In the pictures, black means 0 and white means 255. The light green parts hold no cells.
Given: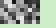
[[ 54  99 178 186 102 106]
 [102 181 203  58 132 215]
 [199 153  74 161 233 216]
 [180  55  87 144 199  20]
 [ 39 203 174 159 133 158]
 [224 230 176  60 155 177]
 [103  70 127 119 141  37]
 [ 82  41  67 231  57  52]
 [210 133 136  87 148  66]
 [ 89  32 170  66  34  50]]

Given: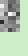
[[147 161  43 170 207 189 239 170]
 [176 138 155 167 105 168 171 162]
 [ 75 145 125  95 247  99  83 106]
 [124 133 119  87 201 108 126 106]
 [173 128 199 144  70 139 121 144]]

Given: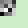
[[  8 205 149 121]
 [108 250  71 146]
 [127  20 195 161]
 [207 211 116  48]]

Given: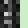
[[ 47  36  32  20  42  47  21]
 [ 27 147  61 212  43  22 166]
 [ 85 133  53 139  78  85  77]
 [ 31  22  32  17  32  33  22]
 [ 15  48  42  80  24  12  73]]

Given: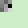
[[104 126 139]
 [168 160 100]
 [215  10 151]]

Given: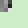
[[140 129 124]
 [120 145 162]
 [227  35  71]]

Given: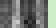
[[111  85  98  76 104  88  71]
 [ 84 103  86  85 113  98  83]
 [104  82 102  74  88  81  67]
 [185 184 168 128 115 124 122]
 [154 200 153 166 154 167 173]
 [115  98 100  67  78  69  56]
 [ 72  28  78  79  89  89  79]
 [ 39  66  39  52  64  61  53]
 [ 57  39  63  72  95  82  68]
 [108 171 119 140 121 131 149]
 [142 125 133 111 116 116 107]
 [ 83  84  84  76  94  80  68]]
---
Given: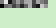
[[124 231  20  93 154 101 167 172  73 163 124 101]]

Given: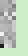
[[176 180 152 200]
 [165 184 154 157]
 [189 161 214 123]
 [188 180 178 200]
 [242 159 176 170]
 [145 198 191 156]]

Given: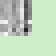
[[172 168 176 149 165 210  88 147]
 [154 182 186 144 187 233  94 130]
 [182 170 190 169 168 223  86 139]
 [161 173 192 154 166 223  96 140]
 [214 245 193 183 157 196 132 215]]

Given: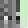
[[109 146 110 138  71]
 [ 80 150 110 138  73]
 [ 74 227  44 138  25]
 [109 150 110 138 147]]

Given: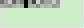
[[116 154 200  97 159 126   4 158  67 208 125 160 157 198 149]]

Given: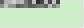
[[ 95 178 185 204 175 187 118  80 194  46  71 186  69 193  64]]
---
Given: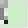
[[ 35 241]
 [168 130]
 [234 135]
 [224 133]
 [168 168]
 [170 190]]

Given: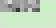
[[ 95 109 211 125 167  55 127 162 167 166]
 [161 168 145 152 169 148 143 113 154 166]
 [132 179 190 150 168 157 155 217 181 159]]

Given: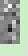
[[132 133  90 112 120]
 [132 193 129 132 126]
 [111 163 152 132 117]
 [132 127  32 119 132]
 [132 184  67 132 138]
 [ 80 208 133 132 132]
 [119 127 133 122 170]
 [163  68 113 102 115]
 [132 148 133 214 148]
 [192 100 245 141 132]
 [113 133 133 190 132]]

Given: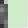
[[109  48]
 [123  92]
 [ 98  93]
 [ 90 104]
 [100 133]
 [ 88 108]
 [197  55]]

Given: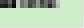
[[183 105  39 109  89 148 101  67 138 115 206   6  73  27  31]
 [195 117  75 113  66 147  86  77 141 114 200  22 103  60  69]]

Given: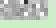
[[214 211 163 179 180 184 168 185 184 170 174 198]
 [162 244 196 156 173 252 161 144 162 179 161 177]
 [149 161 197 163 203 160 139 166 161 188 193 154]
 [192 157 249 128 181 167 189 169 155 172 164 207]
 [196 168 202 198 188  48 236 183 165 166 246 152]]

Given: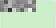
[[115 237 179 103 151 205  51 159 121]
 [151 127 121 156 137 137 186 165 136]
 [117 188 138 136 131 155 179  89 140]]
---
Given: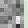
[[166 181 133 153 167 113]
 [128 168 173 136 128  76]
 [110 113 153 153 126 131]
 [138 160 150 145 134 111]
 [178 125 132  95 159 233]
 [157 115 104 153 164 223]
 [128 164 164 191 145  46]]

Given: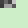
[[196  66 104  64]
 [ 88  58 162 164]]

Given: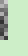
[[204 146]
 [150 179]
 [119 109]
 [102 176]
 [154  82]
 [150  50]
 [ 85  97]
 [124  74]
 [172  61]
 [ 60 142]]

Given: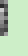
[[150 114]
 [ 80  46]
 [106 203]
 [ 66 149]
 [133 156]
 [ 61 137]
 [ 97 117]
 [ 68  81]
 [157  90]]

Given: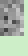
[[162 131 129 149 116 137]
 [124 154 139 106 181 156]
 [127 130 186 146 147 195]
 [166 132 130 153 152 187]
 [198 129  59 158 153 176]
 [178 159 123 179  77 113]
 [169 156 172 160 160 141]
 [216 120  65 129 136 166]
 [144 101 146 129 163 176]]

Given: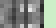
[[ 69 125 127 120  81 113 127  77 131 140 148]
 [ 43 110 135 133  88 116 180  83 197 167 154]
 [ 43 138 131 107  63 102 198  72 232 179 123]
 [ 79 141 121 104  70 108 107  70 110 131 136]
 [ 85 158 117  87  57 101 101  63 111 130 120]
 [ 80 142 121 104  70 108 106  71 107 129 136]
 [ 37 102 137 140  92 119 196  86 212 173 159]]

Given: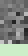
[[ 97 124 112 118 102 118 114]
 [ 96 119 120 141 122 108 128]
 [122 101 112  92 114 121 109]
 [185 111 113 145 148  46  99]
 [ 69  99 123 125 128 143 149]
 [ 67 165  99  93  35 137  79]
 [120  88 115  95 130 125 122]
 [ 37 116 126 132 109 155 151]
 [ 46 105 114  75  84 179 129]
 [ 69  96 118 100 114 156 139]
 [ 91 195 113 197  79  60  96]]
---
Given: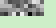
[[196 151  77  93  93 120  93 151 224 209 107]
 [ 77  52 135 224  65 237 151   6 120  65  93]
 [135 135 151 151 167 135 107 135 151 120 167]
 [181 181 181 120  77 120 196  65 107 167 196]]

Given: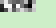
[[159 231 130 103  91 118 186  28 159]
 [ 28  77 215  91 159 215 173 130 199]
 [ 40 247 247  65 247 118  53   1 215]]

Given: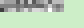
[[129 129 129 129 116 129 103 116 116 103 103 144 204 144 116 144]
 [188 160 160 160  90 172  90 204  90 144 160 188 103 188 188 188]
 [ 62 144 188 204 129 172 216 160 216 216 204 172 255 172 144 172]]

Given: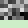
[[ 43 193  31 123  98 110  15]
 [110 163  59  71 178 110 193]
 [207 219 123  59  98 219 123]
 [135  84 150  43  84   1  15]
 [ 71  84 207 163 163 178  98]]

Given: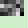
[[ 89 105  61 121 177  61]
 [ 89  47  74  74 151 105]
 [ 33  47  89 136 224   8]
 [208 136 151 105  33 121]]

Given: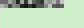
[[178 151  69 136 124  38  23  53  23  84  84 136 194  96  84  96]
 [109 109 164 124  38 164  53 178  96  69  53 164 151 178 124 194]]
